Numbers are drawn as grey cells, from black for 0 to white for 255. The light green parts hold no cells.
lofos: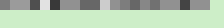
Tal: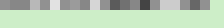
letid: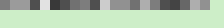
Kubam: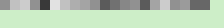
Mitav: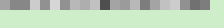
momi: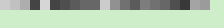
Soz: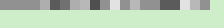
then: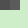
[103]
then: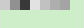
[145]
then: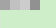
[113]
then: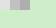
[164]
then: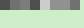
[174]

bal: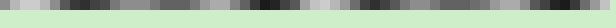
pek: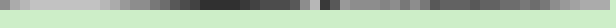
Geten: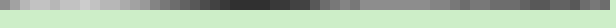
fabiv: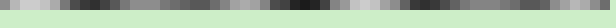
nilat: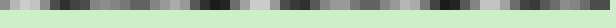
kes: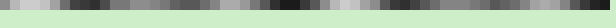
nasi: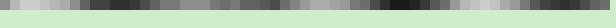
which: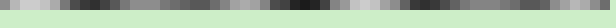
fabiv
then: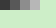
[204]
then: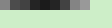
[194]
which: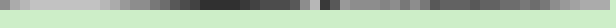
pek

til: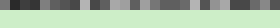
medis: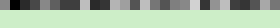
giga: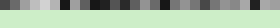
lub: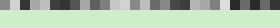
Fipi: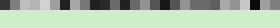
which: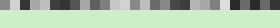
lub
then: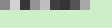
[118]

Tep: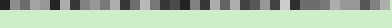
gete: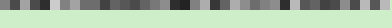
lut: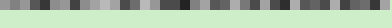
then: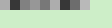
[120]
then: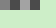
[46]
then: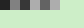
[66]
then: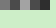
[173]

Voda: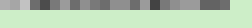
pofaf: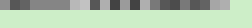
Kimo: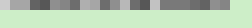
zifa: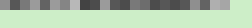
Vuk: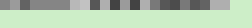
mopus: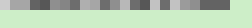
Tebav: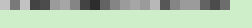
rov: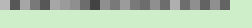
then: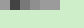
[99]
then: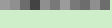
[175]
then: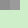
[155]
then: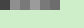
[143]
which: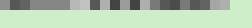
pofaf

